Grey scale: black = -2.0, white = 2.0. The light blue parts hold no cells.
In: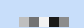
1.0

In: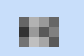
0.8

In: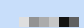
1.1

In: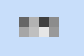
1.0

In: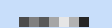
0.8

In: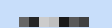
1.0

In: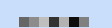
0.8

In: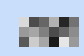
1.4

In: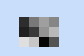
1.1

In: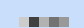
0.8
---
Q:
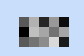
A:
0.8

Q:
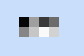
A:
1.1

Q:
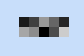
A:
0.4

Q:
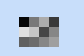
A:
0.7

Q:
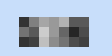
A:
0.8

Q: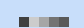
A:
-0.2

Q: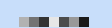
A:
0.4

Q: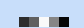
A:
-0.5
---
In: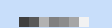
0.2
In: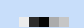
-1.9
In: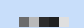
-1.3
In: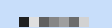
0.5
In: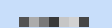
1.1
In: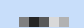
-0.6
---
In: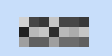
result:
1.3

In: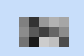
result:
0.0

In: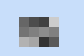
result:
-0.4

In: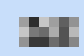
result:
0.5

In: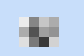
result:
1.7

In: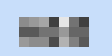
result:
0.2

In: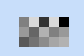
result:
0.0

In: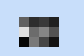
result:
-0.5

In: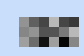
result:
0.3

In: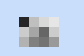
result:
-1.4
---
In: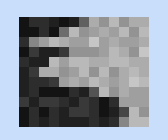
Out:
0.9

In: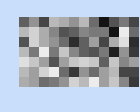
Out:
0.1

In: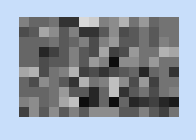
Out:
-1.0

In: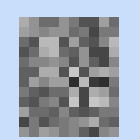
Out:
0.1

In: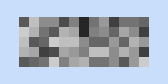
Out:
0.4

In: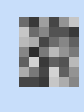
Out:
0.7
